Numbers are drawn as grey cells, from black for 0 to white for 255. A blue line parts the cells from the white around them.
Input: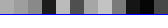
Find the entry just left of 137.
158
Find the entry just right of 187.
79

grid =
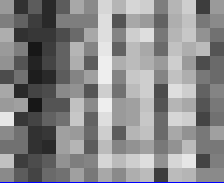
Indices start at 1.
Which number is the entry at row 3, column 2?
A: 49
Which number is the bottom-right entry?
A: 138
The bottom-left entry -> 138
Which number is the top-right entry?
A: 154
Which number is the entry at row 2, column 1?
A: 126
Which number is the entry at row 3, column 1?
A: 174
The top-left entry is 154
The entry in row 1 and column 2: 49
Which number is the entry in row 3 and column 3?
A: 55
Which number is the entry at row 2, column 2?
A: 98
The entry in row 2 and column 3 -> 61
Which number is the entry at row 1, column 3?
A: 92

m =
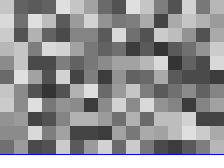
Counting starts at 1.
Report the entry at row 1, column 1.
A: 197
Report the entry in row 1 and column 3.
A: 90
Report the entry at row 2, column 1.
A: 217
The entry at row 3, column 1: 203
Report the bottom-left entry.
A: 112
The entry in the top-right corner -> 183
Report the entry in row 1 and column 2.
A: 98
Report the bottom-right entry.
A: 183

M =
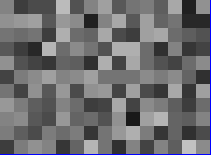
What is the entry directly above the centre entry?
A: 175
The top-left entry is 131
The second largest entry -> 187
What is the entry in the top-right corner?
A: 145
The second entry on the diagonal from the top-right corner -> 40
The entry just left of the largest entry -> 94
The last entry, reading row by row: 139
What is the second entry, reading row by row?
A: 61
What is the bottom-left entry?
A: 61
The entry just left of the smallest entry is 145
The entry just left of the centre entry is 160
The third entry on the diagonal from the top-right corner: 108
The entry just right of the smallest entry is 160
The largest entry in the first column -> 152
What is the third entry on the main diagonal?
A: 116
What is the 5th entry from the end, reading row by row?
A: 67
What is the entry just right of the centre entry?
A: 116
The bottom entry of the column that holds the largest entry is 194
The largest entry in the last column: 160
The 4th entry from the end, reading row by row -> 131
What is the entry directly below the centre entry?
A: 152
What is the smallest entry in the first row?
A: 32
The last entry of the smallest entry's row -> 131
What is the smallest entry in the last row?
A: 48

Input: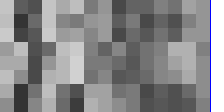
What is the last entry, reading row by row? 128
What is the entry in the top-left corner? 196
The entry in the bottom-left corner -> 141
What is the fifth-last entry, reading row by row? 80
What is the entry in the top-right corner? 149
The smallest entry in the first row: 73
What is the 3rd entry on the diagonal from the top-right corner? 93
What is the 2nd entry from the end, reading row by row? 87
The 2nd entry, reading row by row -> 93
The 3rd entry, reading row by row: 80
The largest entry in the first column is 202
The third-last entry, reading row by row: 80
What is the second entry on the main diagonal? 52

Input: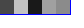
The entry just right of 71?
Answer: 194
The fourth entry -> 160
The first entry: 71

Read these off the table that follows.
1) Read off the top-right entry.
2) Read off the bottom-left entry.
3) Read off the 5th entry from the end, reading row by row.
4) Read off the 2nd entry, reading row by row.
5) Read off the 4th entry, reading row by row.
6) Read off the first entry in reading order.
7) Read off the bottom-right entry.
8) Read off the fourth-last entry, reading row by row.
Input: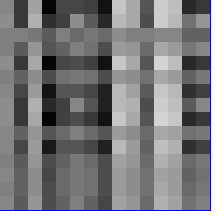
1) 56
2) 134
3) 106
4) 56
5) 5
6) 134
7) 127
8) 176

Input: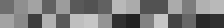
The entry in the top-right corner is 185
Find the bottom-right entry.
48
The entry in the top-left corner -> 110
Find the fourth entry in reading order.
97
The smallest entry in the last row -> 34
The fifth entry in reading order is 156
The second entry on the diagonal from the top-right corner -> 40
